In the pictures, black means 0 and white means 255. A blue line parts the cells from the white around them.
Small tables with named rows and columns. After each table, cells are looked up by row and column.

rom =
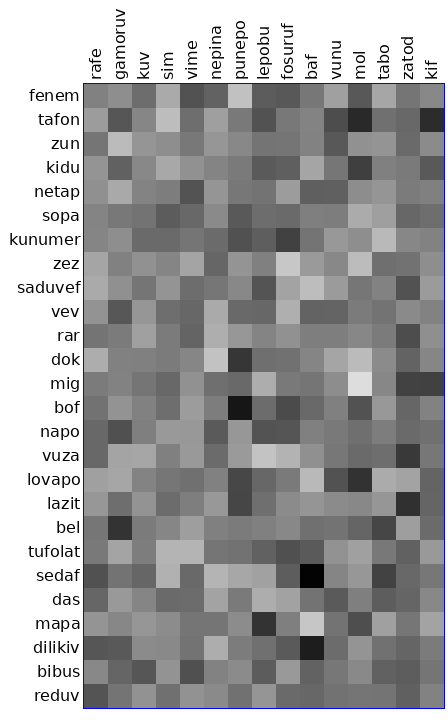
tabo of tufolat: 120
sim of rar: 123
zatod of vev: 138
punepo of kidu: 122
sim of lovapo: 118
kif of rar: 143
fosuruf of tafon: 120
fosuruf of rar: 145
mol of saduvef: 118
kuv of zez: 145
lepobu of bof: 108
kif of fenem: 136

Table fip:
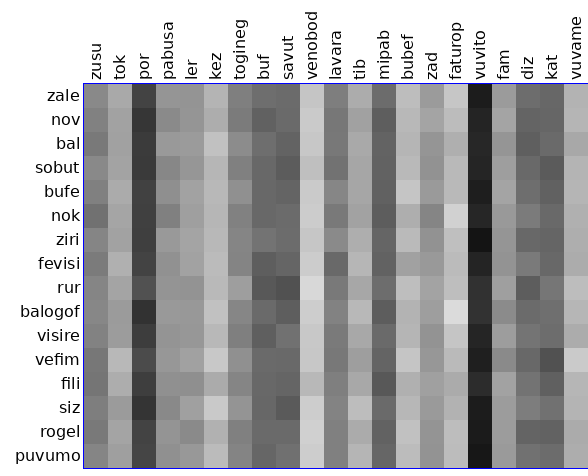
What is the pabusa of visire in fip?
148
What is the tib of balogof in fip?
184
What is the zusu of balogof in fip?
135
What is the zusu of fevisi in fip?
123
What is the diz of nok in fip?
123
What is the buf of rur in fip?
88
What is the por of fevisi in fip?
67
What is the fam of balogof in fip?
139
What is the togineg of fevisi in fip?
132
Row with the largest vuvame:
vefim

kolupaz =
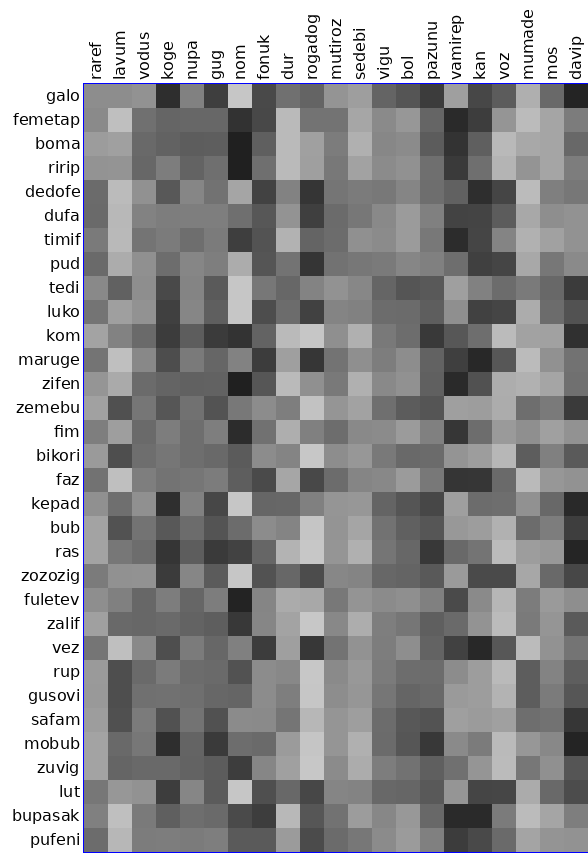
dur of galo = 112
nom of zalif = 56
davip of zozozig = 71
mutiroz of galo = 148
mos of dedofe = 127
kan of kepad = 108
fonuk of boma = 95
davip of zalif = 90
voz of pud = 69
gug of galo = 62
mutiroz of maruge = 115
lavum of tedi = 97
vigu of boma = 135
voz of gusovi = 179
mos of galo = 105
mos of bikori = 128
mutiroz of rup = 138

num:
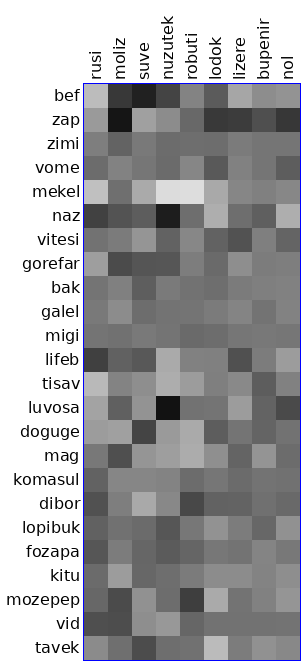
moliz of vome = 130
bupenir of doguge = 100
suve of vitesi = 149
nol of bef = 147
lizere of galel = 132
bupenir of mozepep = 129
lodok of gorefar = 106
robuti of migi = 106
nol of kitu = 142
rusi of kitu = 107
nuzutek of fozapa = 91
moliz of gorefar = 75
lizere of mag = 100
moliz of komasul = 134
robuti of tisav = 156
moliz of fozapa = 124
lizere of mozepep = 115
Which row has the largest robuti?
mekel

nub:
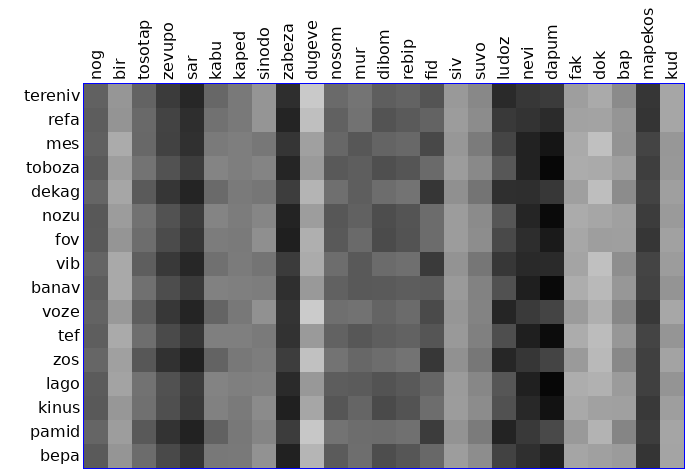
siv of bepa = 157
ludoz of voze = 37
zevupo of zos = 49
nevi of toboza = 34
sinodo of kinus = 139
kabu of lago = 131
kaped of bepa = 121
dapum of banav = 9

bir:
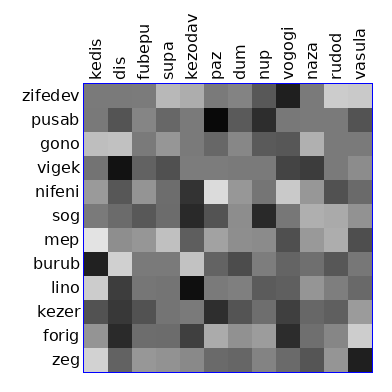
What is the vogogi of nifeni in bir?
201
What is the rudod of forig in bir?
134
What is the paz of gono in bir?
103
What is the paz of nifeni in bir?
219
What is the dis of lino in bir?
61
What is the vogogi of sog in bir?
119
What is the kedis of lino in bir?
204
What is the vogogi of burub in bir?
100
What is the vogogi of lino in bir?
95
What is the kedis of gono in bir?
190
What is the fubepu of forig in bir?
109
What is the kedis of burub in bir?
33
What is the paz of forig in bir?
171
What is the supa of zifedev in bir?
184
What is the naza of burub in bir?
111
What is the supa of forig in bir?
108
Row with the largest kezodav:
burub

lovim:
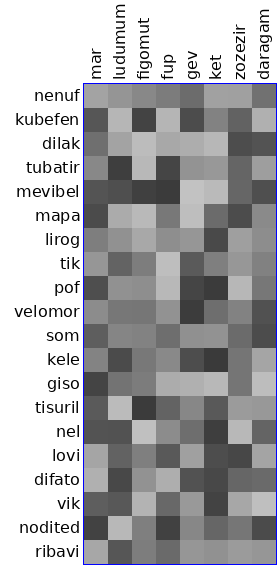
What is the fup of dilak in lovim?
168
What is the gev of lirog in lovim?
150
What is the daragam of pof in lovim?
119
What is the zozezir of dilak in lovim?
77
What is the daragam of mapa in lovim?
138
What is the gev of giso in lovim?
176
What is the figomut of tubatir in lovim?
184
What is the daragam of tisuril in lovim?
152
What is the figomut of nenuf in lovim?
136
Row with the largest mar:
difato

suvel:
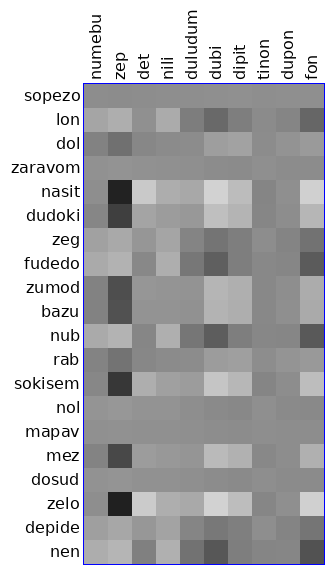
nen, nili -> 176
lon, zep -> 174
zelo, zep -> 32
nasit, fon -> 208
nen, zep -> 181
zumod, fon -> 172
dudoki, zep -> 63
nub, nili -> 175
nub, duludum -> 118
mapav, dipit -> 140
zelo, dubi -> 210
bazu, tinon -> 136
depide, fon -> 117
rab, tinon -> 141

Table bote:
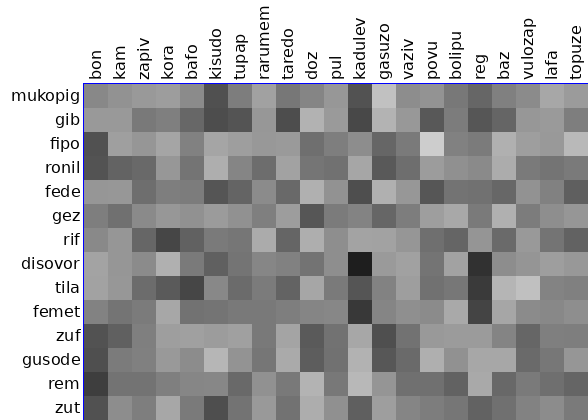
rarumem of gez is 127
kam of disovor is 150
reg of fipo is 123
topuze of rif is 98
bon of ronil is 83
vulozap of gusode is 106
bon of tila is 162
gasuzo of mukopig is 193
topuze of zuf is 126
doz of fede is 176
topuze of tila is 128
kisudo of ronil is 174
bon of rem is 62
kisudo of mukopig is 80
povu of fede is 86
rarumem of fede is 139
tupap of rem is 105

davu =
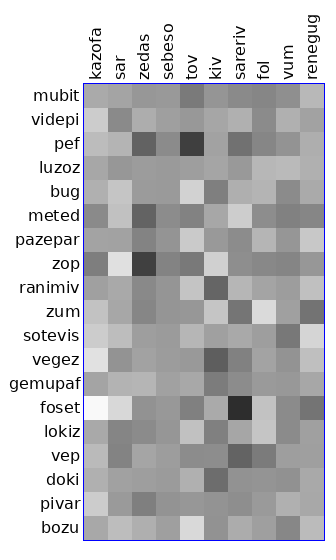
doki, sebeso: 155
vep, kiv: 141
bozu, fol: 159
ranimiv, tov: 196
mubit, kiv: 149
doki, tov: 176
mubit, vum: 143
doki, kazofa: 176
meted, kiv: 167

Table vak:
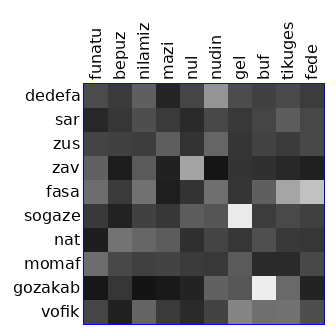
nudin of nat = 68
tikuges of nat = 57
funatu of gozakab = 23
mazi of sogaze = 55
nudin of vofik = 67
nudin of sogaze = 85
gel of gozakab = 86
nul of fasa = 51
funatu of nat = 29
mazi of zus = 94

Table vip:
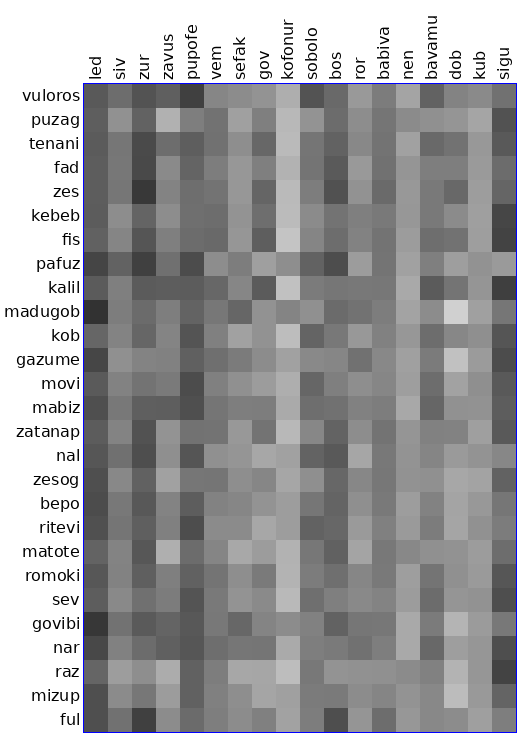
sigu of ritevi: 124
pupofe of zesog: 118
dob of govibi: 180
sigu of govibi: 120
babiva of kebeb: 121
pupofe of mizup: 97
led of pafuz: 69
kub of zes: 157
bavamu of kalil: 91
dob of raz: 179
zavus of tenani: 109
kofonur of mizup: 160
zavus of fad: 138
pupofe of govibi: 88
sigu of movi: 89
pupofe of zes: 110
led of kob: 102
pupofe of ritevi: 77
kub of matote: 156
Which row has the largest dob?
madugob

